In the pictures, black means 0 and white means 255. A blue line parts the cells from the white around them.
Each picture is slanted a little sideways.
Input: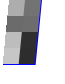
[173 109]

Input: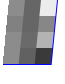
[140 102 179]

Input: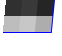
[ 48 199]

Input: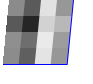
[139  37 234 151]

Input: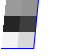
[154  62]

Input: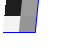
[ 30 149]

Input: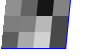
[144 127 209]
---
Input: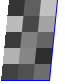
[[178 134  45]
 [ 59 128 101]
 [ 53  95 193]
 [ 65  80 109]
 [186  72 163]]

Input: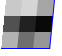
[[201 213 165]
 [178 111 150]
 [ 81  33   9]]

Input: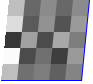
[[ 55 160  75 168 125]
 [190 112 125  96 132]
 [190 104 139 104 139]
 [220  90 146  83 154]
 [251  75 112  62 154]]

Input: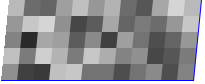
[[151 199 213 144  71  92 167 100 123 108 151 199]
 [192 123 207 179 123 199 173 131 144  71  86 123]
 [185 108 100 159 192 151 179 108  86 167 213 185]
 [144  64  58 192 199 115 115  78 115 138  78 131]
 [131  42 167 159  92 138  64 159 115  78 100 151]]

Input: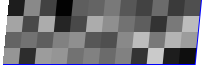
[[ 29 137  66   2  94 100 121  87  66 107  58  79]
 [100 114  94 129 143  87  79 137 188 121 180 156]
 [164  73 172  37  73 172 143 114  94  51 121 188]
 [149  45 156 149 114 129 107 129  51 202  29  14]]

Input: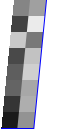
[[ 66 235]
 [ 94 207]
 [ 73 194]
 [ 53 174]
 [100 167]
 [133 160]
 [ 26 147]
 [201 120]]

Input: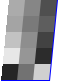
[[231 150  44]
 [194 142  66]
 [171 134  79]
 [164 122  94]
 [ 37 114 208]]

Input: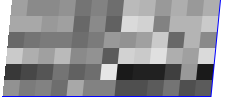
[[202 174 160 186 138 146  91 210 202 224 174 160 218]
 [168 168 153 160 104 138  97 218 210 130 180 180 202]
 [160 138 138 146 116 130 110 186 180 153 174 153 174]
 [146 123 130 110 168 130 130  79  79  91 116  79  91]
 [104 116 123 123 110 123 153 146 160 202 104 180 138]
 [ 56  71  85 116  97 110 230  26  33  33  63 153  26]]
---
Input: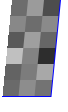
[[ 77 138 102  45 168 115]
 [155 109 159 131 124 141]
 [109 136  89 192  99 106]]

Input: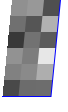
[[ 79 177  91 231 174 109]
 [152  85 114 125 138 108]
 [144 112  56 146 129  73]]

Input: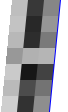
[[134 150 122 181  66 115 142]
 [ 56  40  45 177  22  76  50]
 [190 195 184 152 202 186 207]]

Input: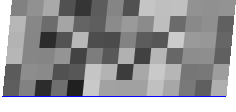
[[147  96 102  96 157 175]
 [144 143 151 142 120  95]
 [146 137 154 141 118 121]
 [192 107 203 103 182 167]
 [191 190  86 182 201 192]
 [197 139  92  65 168 161]
 [ 81 154 131 177  60 161]
 [133 139  75  88 179 162]
 [ 92  94  77 125 197 201]
 [ 53 100 184  67  87  32]
 [ 81 165  83 148  81 111]
 [169 108  43 133 138  44]
 [145 135 134 134 141 130]
 [129 183 179 182  91  94]]

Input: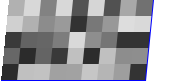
[[113 217  51 142  51]
 [168 221  51 141 158]
 [ 81 152 117 192 181]
 [214 120 142  44 198]
 [ 83  50 217 192 162]
 [216 154 125  57 161]
 [130 140 102 100 194]
 [216 177  99  43 192]
 [177 208  58 103  44]]

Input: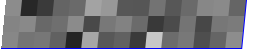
[[101 123 141]
 [138 119 101]
 [135  71  78]
 [106 116 120]
 [ 87  75 108]
 [115  57 199]
 [ 86 107  58]
 [ 87 130  97]
 [152 120  88]
 [163  73 166]
 [106 139  36]
 [100 111  97]
 [ 58 104 119]
 [ 39 137 116]
 [140 132 135]]

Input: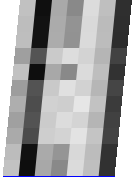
[[ 47  46  45  66  50  69  59  65  67  50  49]
 [191 187 188 181 190 182 194 181 196 188 191]
 [220 217 218 211 219 210 230 212 227 216 219]
 [137 147 146 221 137 224 206 220 211 149 137]
 [169 171 172 202 168 201 209 203 206 170 168]
 [ 15  18  18  84  14  83  77  83  75  17  14]
 [193 189 190 159 193 157 174 160 170 188 194]]
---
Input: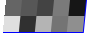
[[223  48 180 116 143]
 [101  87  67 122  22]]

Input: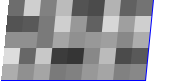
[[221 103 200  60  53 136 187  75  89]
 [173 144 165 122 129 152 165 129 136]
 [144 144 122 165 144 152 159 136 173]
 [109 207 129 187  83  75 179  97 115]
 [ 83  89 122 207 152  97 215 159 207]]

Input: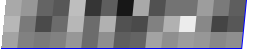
[[183 122  74 108 183 108 177  81  74 129 177 236 136  68  87]
 [169 151 100  87 190  53  94  23 169  81 115 115 157 122  94]
 [163 129 122 129 151 108 143  94 100 163 143 157 151 136 143]]

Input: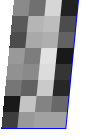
[[153 125 226  25]
 [145 138 220  53]
 [138 112 214  33]
 [118  98 202  39]
 [ 90 181 189  76]
 [ 76 169 175  98]
 [ 61 153 161 161]
 [ 25 196 131 104]]

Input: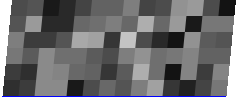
[[126  60  60  84 168 161  54 195  76  41  19 146  91  84]
 [119  91 138 111 111  91  76 126 146 111 119 132  98  98]
 [ 84 154  41  41 104 111 126 104 174 104 154  25 119 119]
 [ 76  84  25  41  68  98  98 126  68  76 146 154  76  19]
 [ 60  47 138 132 104  98  54  91 174 111  19 132  60 132]
 [ 47  60 138 138  25  76 104  84 126 161  54  33  68 119]]

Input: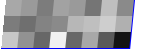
[[199 146 103 241 103 168  90  19]
 [168 154 124 162 154 117 191 138]
 [124 111 131 138 183 191 206 176]]

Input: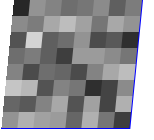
[[197 183  83 131 118  47  68 139]
 [147 176 161 155 102 176 118  62]
 [139 124 168 189 161 118 168 147]
 [131  75 110 102  75 131 168 189]
 [110 124  95  62 155 155 139 118]
 [102  89 131 168  83 161  68 176]
 [ 83 211  95 110 147  75  89  47]
 [ 39 147 131 110 118 139  95 124]]

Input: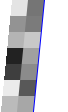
[[235  88]
 [228 117]
 [187 167]
 [180 200]
 [147 123]
 [ 62 139]
 [ 34 160]]
